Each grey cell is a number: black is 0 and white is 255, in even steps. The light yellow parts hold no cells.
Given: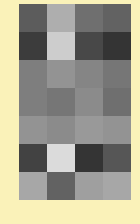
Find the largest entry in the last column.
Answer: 167
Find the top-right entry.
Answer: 98
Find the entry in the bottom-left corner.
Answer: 167
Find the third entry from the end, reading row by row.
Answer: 98
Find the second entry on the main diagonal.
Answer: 205
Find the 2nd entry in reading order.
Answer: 174
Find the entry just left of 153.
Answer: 139
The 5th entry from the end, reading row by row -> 86

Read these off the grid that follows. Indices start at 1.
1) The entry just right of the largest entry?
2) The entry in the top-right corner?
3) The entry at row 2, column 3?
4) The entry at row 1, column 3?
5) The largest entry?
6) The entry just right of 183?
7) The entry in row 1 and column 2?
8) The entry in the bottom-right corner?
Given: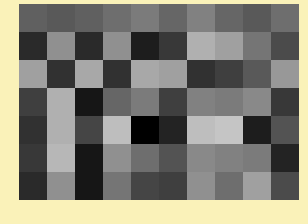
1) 29
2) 110
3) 42
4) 96
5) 197
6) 22
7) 89
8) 75

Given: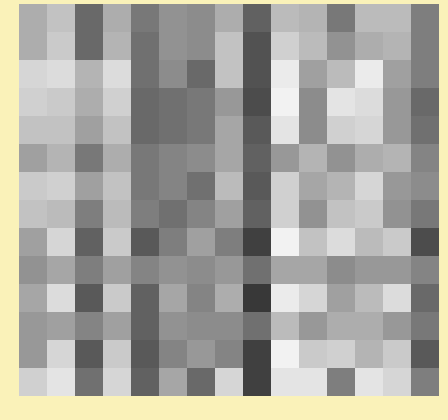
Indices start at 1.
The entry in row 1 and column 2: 194
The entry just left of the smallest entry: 173
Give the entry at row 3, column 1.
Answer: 214
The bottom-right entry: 126
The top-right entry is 126
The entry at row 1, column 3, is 105
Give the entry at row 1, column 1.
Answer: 173
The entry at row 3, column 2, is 220
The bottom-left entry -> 208
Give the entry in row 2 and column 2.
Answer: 202
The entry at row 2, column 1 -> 173
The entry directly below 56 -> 112
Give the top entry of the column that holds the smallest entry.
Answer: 97
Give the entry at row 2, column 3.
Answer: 105

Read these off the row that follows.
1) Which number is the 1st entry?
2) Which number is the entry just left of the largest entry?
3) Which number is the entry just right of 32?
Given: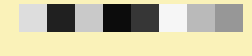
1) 221
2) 54
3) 201

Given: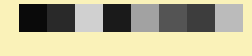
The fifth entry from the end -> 26
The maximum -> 208
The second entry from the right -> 61

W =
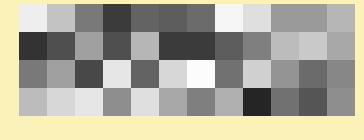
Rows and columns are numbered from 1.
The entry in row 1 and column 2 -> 195
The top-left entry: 238
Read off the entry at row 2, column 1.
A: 51
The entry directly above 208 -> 127
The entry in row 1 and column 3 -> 121
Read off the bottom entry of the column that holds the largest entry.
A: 127
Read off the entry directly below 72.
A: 230
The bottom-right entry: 142
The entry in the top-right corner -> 182
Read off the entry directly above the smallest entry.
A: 208
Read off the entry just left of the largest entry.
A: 215
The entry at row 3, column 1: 121
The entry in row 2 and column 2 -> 79
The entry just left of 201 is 188

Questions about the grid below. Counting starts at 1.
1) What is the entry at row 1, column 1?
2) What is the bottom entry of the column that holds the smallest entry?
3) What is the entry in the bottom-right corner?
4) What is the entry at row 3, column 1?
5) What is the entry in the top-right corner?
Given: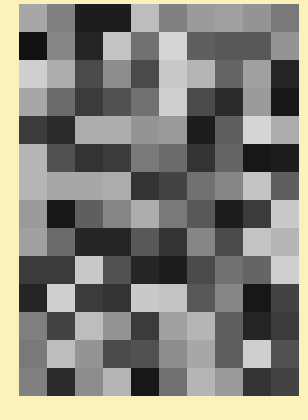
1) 167
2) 128
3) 67
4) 207
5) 121

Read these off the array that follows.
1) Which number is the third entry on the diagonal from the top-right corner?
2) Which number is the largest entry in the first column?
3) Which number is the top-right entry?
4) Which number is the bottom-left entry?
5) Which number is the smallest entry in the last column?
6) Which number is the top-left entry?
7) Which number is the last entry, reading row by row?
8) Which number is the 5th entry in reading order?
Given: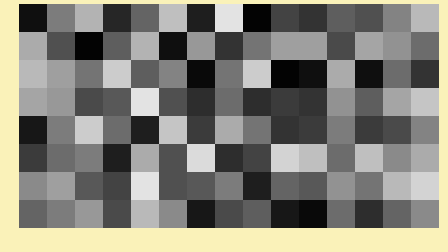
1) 15
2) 185
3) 185
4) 100
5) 51
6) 15
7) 138
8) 100
